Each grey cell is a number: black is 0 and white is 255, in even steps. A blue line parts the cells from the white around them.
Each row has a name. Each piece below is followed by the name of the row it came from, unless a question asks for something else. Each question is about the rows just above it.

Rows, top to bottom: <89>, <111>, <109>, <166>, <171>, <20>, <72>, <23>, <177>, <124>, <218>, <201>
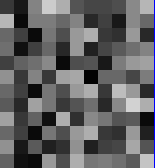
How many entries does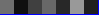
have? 7
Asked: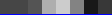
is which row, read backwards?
<89>
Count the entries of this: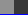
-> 2
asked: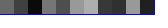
<124>
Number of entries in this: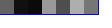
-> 7
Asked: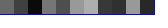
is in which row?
<109>

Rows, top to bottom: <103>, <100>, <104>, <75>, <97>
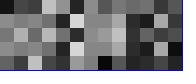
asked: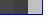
<103>
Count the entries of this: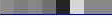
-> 8
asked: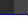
<97>

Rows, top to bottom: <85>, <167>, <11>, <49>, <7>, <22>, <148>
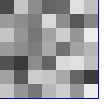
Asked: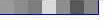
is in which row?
<167>
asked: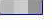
<148>
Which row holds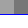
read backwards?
<11>
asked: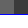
<22>

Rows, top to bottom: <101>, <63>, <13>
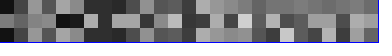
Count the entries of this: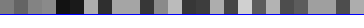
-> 26
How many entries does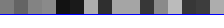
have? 16
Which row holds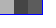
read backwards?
<13>
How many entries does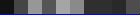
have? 10
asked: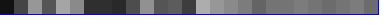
<101>
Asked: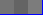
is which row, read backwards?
<101>

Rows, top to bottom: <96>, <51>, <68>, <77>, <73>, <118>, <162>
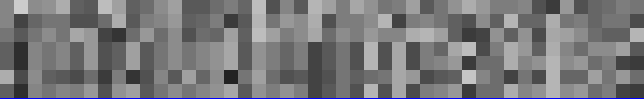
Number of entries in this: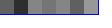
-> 7
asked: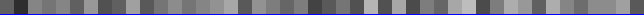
<77>

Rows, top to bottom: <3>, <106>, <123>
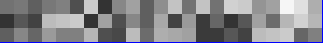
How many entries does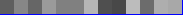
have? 13
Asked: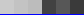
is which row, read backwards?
<123>
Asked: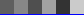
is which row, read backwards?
<106>

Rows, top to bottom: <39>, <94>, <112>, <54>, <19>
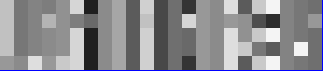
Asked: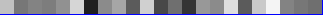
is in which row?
<39>
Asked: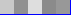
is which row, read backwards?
<112>
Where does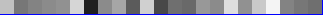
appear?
<112>
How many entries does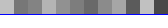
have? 12
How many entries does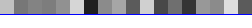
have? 18

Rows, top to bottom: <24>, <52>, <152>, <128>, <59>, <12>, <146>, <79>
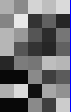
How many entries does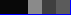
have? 5
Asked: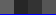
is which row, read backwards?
<128>
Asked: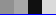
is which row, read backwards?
<146>
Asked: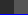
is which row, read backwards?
<152>
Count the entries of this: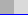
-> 2
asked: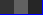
<52>
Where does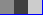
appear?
<79>

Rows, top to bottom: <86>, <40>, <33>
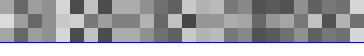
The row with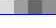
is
<40>
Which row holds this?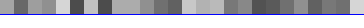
<33>
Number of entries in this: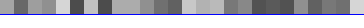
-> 26
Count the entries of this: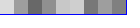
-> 9

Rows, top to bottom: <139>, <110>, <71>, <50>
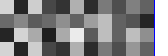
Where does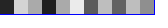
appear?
<71>
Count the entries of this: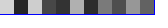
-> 11
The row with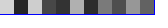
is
<50>
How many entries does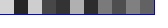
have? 11
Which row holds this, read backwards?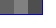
<139>
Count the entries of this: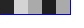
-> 5

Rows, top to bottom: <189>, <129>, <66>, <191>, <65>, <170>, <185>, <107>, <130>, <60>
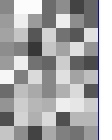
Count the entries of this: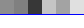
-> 6
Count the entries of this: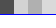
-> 4

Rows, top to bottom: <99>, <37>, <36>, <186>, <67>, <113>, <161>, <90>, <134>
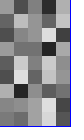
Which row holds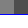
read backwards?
<99>
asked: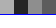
<161>
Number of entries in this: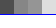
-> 4
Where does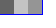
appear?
<113>
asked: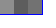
<161>

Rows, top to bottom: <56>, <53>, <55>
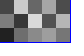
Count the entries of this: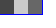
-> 3
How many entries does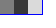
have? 3
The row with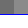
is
<55>
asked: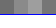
<55>
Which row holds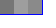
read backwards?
<55>
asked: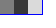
<53>

